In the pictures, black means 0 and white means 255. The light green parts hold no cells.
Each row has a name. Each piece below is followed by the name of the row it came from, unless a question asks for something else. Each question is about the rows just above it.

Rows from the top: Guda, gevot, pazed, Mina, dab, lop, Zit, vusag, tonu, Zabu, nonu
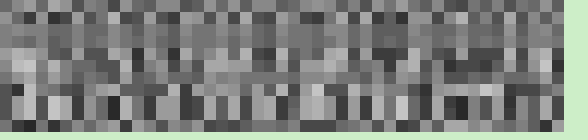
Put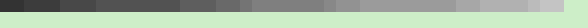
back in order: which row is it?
lop
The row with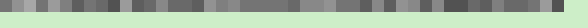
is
Zit

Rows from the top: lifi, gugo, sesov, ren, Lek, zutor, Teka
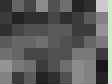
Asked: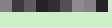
Teka
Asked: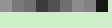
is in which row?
zutor
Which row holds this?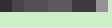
sesov
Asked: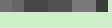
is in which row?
Lek
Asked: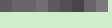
ren
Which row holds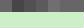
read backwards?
ren

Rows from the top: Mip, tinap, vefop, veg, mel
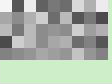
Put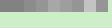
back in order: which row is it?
mel
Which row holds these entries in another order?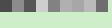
veg
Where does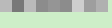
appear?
vefop
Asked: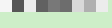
Mip

